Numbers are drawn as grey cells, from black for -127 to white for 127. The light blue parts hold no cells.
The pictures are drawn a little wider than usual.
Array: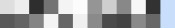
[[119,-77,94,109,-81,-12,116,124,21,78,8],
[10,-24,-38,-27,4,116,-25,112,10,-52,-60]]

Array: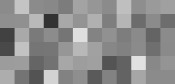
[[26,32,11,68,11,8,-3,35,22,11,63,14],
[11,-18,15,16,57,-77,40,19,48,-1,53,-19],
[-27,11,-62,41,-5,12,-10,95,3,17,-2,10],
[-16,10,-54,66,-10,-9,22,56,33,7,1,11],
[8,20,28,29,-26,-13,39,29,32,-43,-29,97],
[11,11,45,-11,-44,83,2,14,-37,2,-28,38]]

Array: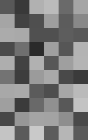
[[-21,37,-39,-70,49,59],
[-35,8,37,-61,-48,30],
[-34,-39,43,41,-47,-47],
[-41,51,-53,-16,-85,31],
[31,52,46,-61,49,-40],
[-54,-68,-12,-66,27,41],
[39,58,40,42,-36,-49],
[-39,67,31,-68,-22,16],
[14,-54,-56,23,36,35],
[54,-37,68,-36,73,-35]]

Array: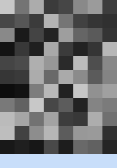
[[27,-66,72,-11,44,-68,-57,9],
[-74,-79,-56,-41,-68,52,-10,-62],
[-37,-75,9,-101,-59,-92,30,-26],
[-74,55,-108,-71,-96,40,-68,-93],
[-49,8,-58,-52,47,23,-85,59],
[-36,4,-73,-69,44,-22,42,11],
[17,32,-114,-109,-2,56,-94,70],
[4,-4,-6,-29,72,-56,-35,-93],
[45,-15,59,38,-13,35,-66,-71],
[26,-79,62,-61,13,54,-35,24],
[-30,-90,-103,-96,-104,-54,-98,-22]]

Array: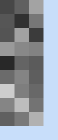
[[-31,35,-56],
[-78,-8,-41],
[34,-68,-43],
[8,2,26],
[-27,-36,-87],
[4,-33,-20],
[-1,-23,77],
[61,-12,5],
[-6,49,-31]]

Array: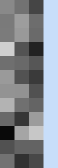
[[-13,-58,9],
[29,-18,-5],
[25,-21,-4],
[-44,-93,79],
[-22,-41,-16],
[-45,-69,26],
[18,-46,19],
[-15,-27,51],
[-73,28,-22],
[37,71,-118],
[-28,-28,-46],
[-78,-55,-13]]
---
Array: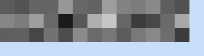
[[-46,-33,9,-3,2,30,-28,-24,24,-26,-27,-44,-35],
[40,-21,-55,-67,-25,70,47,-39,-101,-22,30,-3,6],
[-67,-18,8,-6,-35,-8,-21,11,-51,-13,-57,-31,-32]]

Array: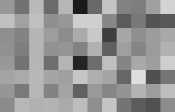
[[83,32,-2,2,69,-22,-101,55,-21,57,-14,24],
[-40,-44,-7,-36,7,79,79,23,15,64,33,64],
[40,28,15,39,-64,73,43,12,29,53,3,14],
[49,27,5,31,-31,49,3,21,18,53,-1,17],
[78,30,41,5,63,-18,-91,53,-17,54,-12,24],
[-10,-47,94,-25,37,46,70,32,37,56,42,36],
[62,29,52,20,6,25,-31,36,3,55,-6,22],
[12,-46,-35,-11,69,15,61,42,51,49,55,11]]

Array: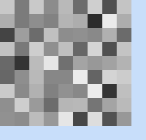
[[68,-47,79,-19,57,12,73,-4,72],
[45,106,-83,45,52,2,14,-4,46],
[-20,48,9,16,13,64,-19,30,-59],
[68,-47,85,-24,63,15,78,-6,66],
[51,34,24,36,-15,102,59,-75,-22],
[76,84,-27,107,7,7,57,14,-24],
[63,-74,108,8,17,1,49,10,74],
[58,36,-10,56,54,-19,26,78,15],
[24,-45,93,-56,102,24,60,12,17]]

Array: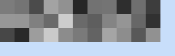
[[-66,-16,-81,-11,-13,-89,17,35,-52,-11,-3],
[-78,-24,21,4,-33,-21,77,-21,0,22,23],
[17,-39,13,37,-28,-5,12,74,29,-86,-56]]

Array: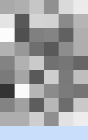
[[107,90,16,70,47,41],
[53,10,82,84,-39,100],
[47,-30,4,0,-47,124],
[46,13,-38,-16,24,50],
[-25,-9,-14,74,49,3],
[62,-5,78,-38,37,-5],
[-10,-4,11,54,122,-76],
[73,-18,55,-34,33,3],
[109,98,15,78,46,46]]

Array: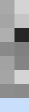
[[84,41],
[69,37],
[-89,47],
[0,9],
[4,34],
[84,37],
[10,12]]

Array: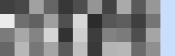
[[23,-37,42,-60,21,-49,-72,-26,33,-55,-63],
[-10,-64,-33,-40,-83,88,-47,31,-30,-16,107],
[37,-49,-4,2,-66,79,-77,85,4,39,-4],
[15,-20,55,52,-70,63,-37,37,-8,55,-24]]

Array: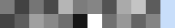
[[-35,68,42,-44,5,-3,53,-54,-10,-61,-3],
[4,-26,24,-14,127,-105,-17,9,32,-33,-59]]
